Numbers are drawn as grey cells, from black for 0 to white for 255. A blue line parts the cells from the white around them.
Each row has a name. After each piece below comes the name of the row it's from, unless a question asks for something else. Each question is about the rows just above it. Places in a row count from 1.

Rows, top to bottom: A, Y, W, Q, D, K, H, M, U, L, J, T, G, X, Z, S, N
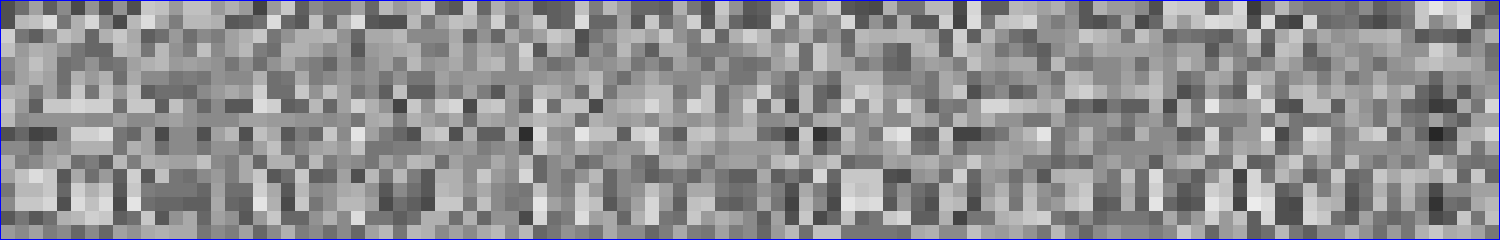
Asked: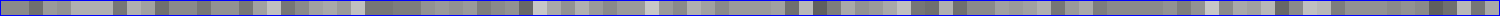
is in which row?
J
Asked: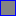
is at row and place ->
N, 42

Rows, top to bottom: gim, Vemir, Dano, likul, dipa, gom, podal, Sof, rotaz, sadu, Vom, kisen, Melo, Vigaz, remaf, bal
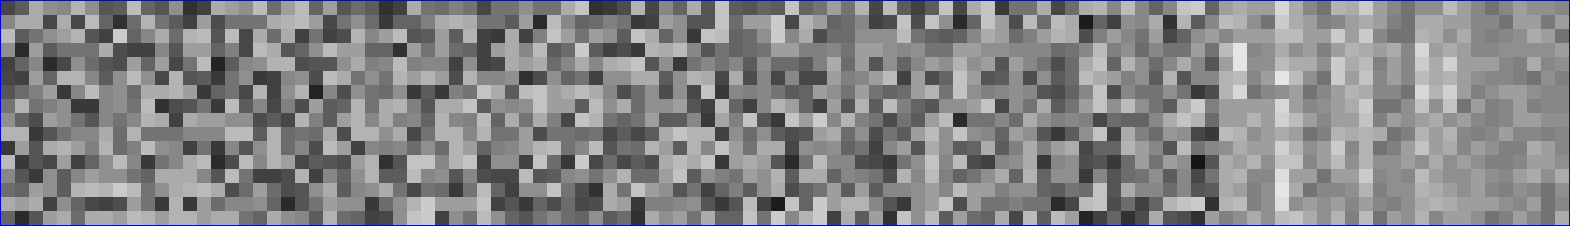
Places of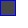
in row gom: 1 12 52 56 58 59
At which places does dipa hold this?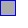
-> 26 37 39 42 44 60 78 85 93 94 97 103 110
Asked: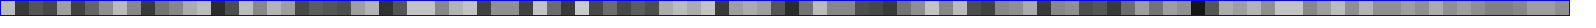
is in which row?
kisen
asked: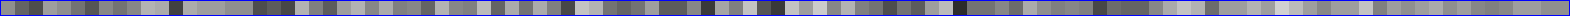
rotaz
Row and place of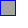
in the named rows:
rotaz, 52
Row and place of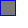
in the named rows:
Vemir, 111
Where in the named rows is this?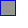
sadu, 84

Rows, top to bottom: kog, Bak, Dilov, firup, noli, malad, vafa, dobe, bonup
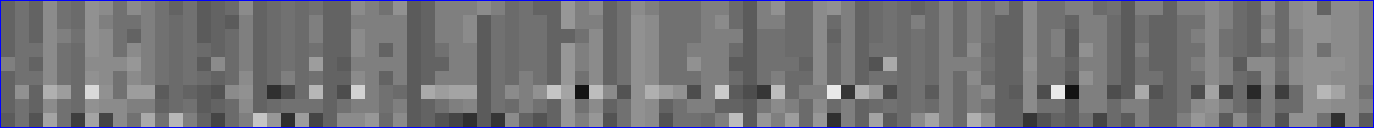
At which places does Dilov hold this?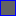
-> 1 3 10 16 19 24 25 31 40 41 44 60 62 72 73 83 84 90
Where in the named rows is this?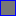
dobe, 55
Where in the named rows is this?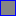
dobe, 34

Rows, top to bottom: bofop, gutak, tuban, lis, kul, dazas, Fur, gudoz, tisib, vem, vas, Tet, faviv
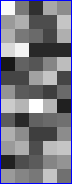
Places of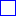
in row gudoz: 3
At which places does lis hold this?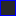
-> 3 4 5
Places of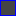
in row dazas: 1 2 5

